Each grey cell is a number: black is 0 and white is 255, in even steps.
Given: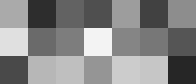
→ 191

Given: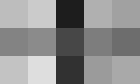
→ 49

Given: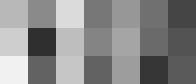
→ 198

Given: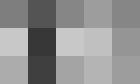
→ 164

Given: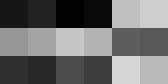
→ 75

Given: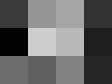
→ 130
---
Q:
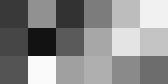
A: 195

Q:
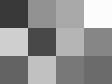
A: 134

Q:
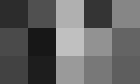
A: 100

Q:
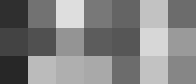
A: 154

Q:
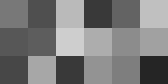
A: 161

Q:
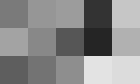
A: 177

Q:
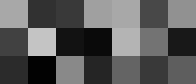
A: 24

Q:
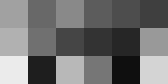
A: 153

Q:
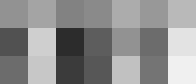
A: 227

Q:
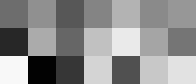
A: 117
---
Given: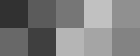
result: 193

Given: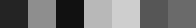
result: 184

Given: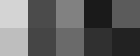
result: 26

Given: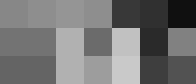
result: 142

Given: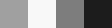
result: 28

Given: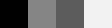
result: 242

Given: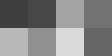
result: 114
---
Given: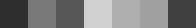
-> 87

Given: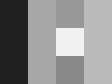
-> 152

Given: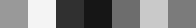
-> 48

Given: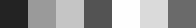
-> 197

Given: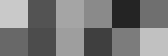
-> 165

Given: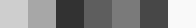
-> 50
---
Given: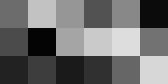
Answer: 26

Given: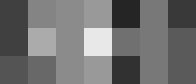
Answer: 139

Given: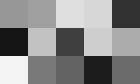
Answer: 99

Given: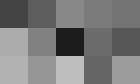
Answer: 190

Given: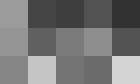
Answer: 116

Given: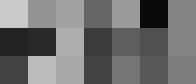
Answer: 168

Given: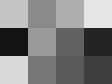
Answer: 89
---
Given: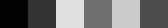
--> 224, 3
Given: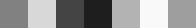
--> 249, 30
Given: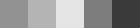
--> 229, 58
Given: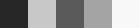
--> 248, 39
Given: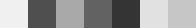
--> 240, 52
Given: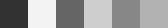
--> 243, 50
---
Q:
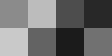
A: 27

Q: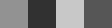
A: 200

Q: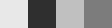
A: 192

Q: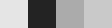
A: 171

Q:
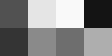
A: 110

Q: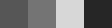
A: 215

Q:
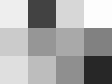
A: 143
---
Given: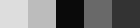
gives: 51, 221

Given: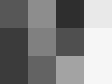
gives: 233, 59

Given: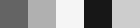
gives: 205, 100

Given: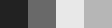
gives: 182, 34

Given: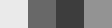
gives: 147, 234

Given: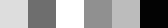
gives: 3, 221

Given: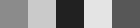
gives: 87, 139

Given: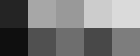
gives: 218, 15

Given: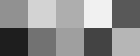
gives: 88, 30
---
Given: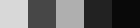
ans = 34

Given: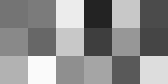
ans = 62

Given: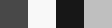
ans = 72

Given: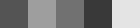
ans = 84

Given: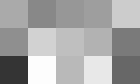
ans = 103

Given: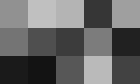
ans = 26

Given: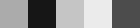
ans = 76

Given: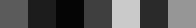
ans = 28

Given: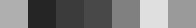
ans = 59

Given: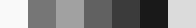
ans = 59
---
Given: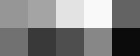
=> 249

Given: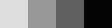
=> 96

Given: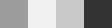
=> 201

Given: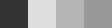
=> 180

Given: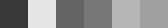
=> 182

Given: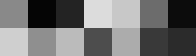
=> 108
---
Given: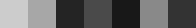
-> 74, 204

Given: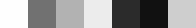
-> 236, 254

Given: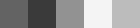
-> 146, 244

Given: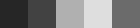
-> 176, 222

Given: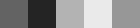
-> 179, 234

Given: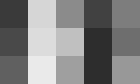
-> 192, 234

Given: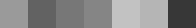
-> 133, 194

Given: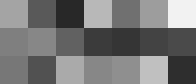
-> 59, 242
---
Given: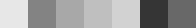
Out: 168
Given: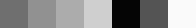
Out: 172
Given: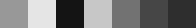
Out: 20
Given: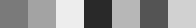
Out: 237
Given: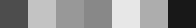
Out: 152
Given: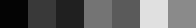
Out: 32
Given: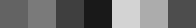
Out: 63
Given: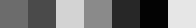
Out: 211
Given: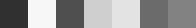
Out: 79
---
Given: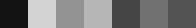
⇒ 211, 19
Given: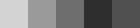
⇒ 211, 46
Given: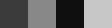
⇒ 199, 15
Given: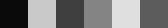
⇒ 223, 10
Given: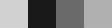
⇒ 209, 25
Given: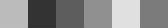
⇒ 224, 51
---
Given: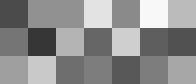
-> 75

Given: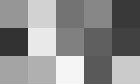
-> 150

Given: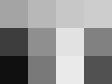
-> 164

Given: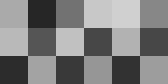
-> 170

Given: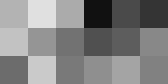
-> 179

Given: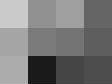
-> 202
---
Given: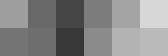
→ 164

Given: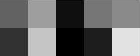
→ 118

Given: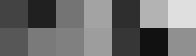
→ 179

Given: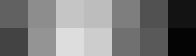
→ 81

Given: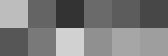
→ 92

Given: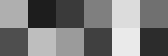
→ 220

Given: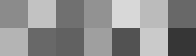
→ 187
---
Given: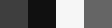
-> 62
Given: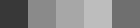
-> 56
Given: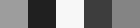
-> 157
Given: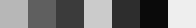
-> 183
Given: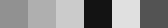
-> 145
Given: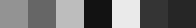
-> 147
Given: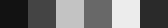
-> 18
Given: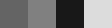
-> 100
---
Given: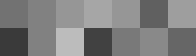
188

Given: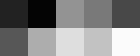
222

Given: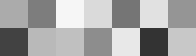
192

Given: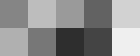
46

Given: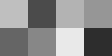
233

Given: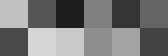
201

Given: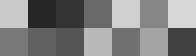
84

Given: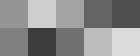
113

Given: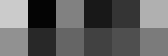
101
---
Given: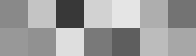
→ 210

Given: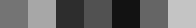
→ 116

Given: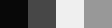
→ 71

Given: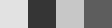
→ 93

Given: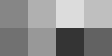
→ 176

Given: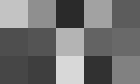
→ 180

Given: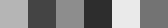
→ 141
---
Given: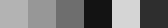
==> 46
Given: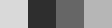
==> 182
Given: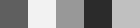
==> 192
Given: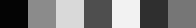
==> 118
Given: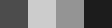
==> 28
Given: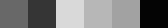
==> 4
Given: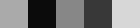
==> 215
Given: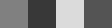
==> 84
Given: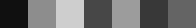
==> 100
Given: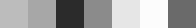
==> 106
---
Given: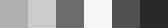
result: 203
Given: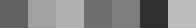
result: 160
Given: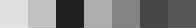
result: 193
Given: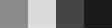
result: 219
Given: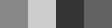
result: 204
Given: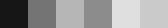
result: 116
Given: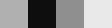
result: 14
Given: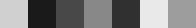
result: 26
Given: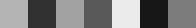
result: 49
